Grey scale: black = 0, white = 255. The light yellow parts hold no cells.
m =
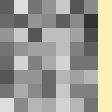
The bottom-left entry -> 222
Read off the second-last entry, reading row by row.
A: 181
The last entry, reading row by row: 116
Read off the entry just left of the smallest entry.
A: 138
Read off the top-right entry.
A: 138
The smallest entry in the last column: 51
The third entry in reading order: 116
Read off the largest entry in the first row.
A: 222
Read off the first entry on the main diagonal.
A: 94
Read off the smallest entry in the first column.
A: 85
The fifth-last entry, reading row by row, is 181
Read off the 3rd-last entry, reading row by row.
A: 211
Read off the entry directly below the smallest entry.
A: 74
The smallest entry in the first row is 85

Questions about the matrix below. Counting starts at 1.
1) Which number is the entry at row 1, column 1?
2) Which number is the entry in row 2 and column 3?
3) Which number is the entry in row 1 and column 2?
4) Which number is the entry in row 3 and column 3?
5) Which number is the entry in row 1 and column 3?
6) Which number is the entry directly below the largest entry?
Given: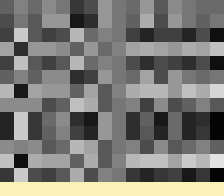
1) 97
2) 88
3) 129
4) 88
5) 106
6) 5

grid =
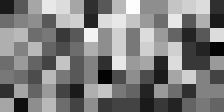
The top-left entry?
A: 26
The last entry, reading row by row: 100
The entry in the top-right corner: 47
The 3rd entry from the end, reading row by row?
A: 100
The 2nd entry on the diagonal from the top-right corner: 175
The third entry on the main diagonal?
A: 109
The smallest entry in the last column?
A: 3
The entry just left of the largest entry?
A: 185
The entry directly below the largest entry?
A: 196
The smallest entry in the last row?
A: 15
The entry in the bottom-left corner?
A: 166
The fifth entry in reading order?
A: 220
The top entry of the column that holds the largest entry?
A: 253
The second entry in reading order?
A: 88

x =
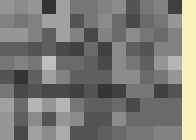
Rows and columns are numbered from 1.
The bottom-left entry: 150
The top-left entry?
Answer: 150
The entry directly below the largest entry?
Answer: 161
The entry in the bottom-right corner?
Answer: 130
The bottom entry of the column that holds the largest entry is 139
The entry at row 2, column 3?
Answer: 130
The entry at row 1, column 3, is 150
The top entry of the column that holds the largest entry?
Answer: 52
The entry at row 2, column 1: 130
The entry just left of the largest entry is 118
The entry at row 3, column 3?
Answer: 130
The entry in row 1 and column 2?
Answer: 139
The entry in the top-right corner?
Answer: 64

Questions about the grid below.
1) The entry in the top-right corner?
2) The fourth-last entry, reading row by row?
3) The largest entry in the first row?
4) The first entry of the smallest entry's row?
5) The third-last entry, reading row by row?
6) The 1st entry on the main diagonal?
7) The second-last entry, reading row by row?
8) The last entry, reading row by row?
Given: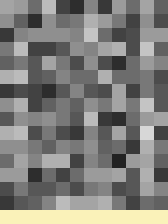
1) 97
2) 120
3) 187
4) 108
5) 66
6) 164
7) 108
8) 97
